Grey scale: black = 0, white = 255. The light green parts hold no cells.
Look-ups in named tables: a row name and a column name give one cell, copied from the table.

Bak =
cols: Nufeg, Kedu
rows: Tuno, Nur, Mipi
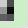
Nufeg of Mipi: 94
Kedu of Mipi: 82
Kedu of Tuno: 76
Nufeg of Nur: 149
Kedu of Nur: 14
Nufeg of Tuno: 204

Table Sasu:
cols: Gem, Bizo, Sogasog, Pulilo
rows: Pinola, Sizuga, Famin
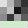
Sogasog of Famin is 167
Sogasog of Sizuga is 22
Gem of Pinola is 224
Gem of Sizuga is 152
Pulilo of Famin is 93
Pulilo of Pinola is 50
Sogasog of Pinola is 107
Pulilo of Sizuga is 72
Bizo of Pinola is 181
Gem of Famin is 138
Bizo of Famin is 57
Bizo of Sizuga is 196

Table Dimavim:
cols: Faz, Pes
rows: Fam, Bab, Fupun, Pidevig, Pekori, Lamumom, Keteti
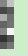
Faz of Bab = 71
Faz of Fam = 133
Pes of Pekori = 245
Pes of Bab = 90
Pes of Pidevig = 115
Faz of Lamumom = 51
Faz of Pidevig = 100
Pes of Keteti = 118
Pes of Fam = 195
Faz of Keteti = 90
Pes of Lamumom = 81
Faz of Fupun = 172
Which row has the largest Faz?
Fupun

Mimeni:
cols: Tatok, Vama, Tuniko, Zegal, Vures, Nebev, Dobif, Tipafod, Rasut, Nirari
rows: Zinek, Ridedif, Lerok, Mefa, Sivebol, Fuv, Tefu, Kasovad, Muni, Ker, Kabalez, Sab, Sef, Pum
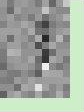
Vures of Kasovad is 146
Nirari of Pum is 136
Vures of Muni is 166
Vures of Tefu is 150
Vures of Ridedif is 148
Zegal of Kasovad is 147
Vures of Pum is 132
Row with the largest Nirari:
Zinek

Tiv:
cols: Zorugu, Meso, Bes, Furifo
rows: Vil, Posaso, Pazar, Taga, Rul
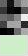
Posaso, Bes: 4
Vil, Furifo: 159
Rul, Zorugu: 0
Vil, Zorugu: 99
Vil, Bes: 120
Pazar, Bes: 134
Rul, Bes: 107
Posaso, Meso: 9
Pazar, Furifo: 236
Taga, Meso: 164
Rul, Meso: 9
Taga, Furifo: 41
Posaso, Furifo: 88
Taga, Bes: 166
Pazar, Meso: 94
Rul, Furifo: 169
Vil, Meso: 19
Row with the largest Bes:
Taga

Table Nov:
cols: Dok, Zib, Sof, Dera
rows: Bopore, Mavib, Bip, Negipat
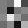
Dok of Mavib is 126
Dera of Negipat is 178
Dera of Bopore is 72
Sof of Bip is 155
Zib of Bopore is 114
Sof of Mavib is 120
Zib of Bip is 232
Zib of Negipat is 139
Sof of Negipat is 20
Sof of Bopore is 246
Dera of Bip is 110
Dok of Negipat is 109
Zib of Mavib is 22
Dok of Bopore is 126
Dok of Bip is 138
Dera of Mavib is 134
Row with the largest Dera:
Negipat

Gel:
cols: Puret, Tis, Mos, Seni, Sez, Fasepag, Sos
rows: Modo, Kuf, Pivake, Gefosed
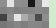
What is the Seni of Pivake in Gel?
172
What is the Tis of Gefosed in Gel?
126
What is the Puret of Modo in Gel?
142
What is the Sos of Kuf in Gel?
134
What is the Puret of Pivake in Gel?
66
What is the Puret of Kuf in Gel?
129
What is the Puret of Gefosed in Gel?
120
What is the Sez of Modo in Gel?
24
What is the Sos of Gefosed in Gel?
128
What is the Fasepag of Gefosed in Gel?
134
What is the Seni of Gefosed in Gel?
126
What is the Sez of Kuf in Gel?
132
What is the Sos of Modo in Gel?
232
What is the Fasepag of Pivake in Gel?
75
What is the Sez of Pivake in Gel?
145

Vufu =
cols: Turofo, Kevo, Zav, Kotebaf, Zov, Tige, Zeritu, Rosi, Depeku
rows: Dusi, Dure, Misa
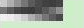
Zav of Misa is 223
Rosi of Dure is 112
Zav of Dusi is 147
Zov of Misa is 174
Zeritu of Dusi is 65
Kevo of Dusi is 174
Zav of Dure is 71
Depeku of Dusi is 69
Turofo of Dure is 116
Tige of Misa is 148
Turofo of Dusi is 202
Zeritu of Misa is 117
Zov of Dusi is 90
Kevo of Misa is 235
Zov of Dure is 59
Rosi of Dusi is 62
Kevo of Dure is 91
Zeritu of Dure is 89

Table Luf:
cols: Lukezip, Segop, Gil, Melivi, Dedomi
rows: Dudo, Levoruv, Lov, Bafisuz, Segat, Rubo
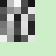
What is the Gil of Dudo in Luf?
246
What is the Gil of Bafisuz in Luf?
61
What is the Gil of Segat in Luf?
73
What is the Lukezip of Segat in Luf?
128
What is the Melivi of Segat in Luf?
218
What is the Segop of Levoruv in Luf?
142
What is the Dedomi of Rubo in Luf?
228

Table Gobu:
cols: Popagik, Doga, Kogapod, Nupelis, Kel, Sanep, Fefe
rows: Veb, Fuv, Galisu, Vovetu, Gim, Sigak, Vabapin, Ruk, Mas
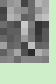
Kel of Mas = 133
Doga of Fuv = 170
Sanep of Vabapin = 99
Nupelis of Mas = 135
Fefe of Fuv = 173
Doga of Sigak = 89
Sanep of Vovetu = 50
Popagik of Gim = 80
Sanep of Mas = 132

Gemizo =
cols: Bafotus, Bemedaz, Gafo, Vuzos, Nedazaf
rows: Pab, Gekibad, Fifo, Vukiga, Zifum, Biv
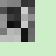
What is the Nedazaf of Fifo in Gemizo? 142
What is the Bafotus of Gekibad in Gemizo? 77
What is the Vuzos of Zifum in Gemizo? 18
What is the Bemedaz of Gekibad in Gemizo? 38
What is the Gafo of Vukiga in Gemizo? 26
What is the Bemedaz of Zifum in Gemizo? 183
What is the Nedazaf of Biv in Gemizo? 108
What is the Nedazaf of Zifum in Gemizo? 104
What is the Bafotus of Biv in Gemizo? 189
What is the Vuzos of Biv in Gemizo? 19
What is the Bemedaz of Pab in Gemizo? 129

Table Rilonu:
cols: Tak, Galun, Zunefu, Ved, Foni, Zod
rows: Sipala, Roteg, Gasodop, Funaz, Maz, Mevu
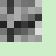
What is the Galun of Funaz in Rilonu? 163
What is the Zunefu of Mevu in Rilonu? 173
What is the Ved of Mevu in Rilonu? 140
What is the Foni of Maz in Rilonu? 126
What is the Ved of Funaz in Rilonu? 56
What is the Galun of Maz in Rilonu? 48
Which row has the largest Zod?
Maz

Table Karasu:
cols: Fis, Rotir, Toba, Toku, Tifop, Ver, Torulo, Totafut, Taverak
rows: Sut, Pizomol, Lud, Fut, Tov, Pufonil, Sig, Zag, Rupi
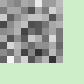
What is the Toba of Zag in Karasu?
174
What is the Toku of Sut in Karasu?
169
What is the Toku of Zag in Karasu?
67
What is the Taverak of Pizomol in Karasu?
179
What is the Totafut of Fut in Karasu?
168
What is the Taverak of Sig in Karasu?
104

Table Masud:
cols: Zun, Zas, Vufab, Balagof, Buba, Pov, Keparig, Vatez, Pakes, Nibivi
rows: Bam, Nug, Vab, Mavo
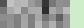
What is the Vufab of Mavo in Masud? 128
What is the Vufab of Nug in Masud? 185
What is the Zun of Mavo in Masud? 131
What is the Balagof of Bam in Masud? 184
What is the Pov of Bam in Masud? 137
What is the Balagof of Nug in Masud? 137
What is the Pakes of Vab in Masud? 96
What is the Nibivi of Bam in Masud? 141
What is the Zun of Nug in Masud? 122
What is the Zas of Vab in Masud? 144
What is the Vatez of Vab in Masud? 142
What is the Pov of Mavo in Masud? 181
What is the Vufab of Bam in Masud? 180
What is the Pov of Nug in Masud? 171
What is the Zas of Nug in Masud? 169
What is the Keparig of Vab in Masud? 117
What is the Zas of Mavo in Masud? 147
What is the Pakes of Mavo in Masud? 126
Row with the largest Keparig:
Mavo

